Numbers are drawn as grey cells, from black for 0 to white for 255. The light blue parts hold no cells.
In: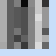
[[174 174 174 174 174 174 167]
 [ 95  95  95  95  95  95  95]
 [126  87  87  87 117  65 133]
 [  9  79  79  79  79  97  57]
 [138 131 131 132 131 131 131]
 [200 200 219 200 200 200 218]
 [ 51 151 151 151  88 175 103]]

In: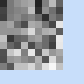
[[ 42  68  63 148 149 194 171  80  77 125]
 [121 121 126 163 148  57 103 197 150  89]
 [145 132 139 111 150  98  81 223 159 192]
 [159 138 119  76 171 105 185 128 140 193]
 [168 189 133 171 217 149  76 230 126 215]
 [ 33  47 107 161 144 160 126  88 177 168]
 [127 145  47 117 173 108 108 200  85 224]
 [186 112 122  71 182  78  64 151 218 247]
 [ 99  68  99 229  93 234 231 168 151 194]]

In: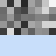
[[181 107 113 150  61]
 [ 51 177 149 100 218]
 [187  84  95 154  41]
 [ 40  68 119  48 140]
 [163 143 115 168  97]
 [132 167 130 153 145]
 [197 213 130 212 140]
 [245 146 107 211  52]]

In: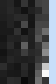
[[ 34  33  31  26  26  22  27  19  25  45  31  27]
 [ 38  40  35  35  26  35  42  31  38  28  25  44]
 [ 22  32  42  25  49  33  25  34  32  22  24  41]
 [ 53  18  42  73  18  42  96  61  30  42  38  10]
 [ 24  33  23  21  34  32  31  40  33  25  23  25]
 [ 64  41  57  70  73  86  51  45  54  73  96 112]
 [ 69  69  59  69 109  50 109 139  69 199 249  50]]

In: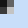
[[ 20  58]
 [ 99 195]]

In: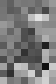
[[113 117 119 153 139 123  91 129  76 162  92 180]
 [ 96  91 126 140 102 132 138 108 128  75  48 119]
 [125  97 110 101 133 127  84 123  66 198 154 130]
 [119 140 119 104  79  78 106  50  77 189 162  96]
 [121  95 190 138  64  94  73  84  74  98 207 148]
 [107 116 225 149 152 127  93  79  68 111  86 183]
 [131  71 197 137 156 175  31 178 172  14 201 208]
 [152 132 141 135 157 153 123 150 111 202 172 155]]

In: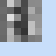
[[104 109 103 108 107 104]
 [202 102 223 135 182 176]
 [137  54 143  57  83 135]
 [ 73  77  65  61  51  86]
 [138 171 147 192 193 121]
 [139 133 148 149 159 127]]
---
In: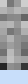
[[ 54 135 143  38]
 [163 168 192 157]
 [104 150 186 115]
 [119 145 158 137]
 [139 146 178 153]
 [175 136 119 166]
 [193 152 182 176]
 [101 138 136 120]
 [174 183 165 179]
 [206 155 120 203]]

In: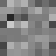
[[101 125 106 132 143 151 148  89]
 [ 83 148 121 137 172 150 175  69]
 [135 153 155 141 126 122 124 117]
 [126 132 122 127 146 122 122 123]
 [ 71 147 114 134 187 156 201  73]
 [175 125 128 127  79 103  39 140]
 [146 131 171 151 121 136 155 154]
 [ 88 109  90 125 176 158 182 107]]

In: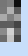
[[ 69 195 107]
 [107 208 138]
 [ 69  94  93]
 [160 128 170]
 [ 92 177 120]
 [ 14 127 118]]

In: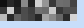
[[213  42 103 138 164  38  65  77  98  42 187]
 [ 81  77  56 202 107 113  62  76  39 206  56]
 [ 68 107 110  56 149 209  34 137  27  41  15]]

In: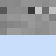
[[150 143 141 147 149 155 155 134]
 [151 143 146 153 141 136 133 127]
 [129 155 143 152 155 149 151 142]
 [192 107 199  55 138 141 140  87]
 [146 140 144 148 148 137 139 137]]

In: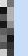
[[ 61 205]
 [ 49  84]
 [ 23 122]
 [ 81  95]
 [146  24]
 [178  89]
 [176  19]
 [116 222]]

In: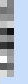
[[172 220]
 [104  91]
 [161 254]
 [148 173]
 [ 39  53]
 [139 155]
 [ 19  72]
 [211 193]
 [145 150]
 [124 114]
 [129 198]]
